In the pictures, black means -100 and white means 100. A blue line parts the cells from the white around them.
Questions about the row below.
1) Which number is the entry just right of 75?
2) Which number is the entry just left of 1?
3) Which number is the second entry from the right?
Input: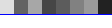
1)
-22
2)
-28
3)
21

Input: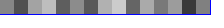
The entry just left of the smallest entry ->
22
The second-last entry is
-55
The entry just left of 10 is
-26
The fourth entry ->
49

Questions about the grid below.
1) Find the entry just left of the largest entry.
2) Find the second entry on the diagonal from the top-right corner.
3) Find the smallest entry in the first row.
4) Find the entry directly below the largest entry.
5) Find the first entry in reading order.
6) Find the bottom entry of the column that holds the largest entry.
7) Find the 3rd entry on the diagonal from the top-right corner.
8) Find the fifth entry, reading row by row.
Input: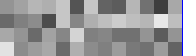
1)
43
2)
82
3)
-51
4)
-28
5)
16
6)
22
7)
16
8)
55

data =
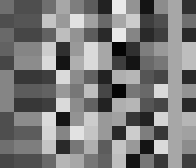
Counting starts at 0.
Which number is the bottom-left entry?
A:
-45
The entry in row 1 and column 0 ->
-39
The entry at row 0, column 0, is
-13
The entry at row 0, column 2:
-39
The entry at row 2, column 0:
-18
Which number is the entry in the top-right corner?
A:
-62
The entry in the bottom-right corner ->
-51
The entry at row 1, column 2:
-33
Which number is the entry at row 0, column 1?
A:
-39

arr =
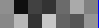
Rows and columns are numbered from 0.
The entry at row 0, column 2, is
-49
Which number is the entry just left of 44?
7
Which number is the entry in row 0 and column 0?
12
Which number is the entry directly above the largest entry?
-60
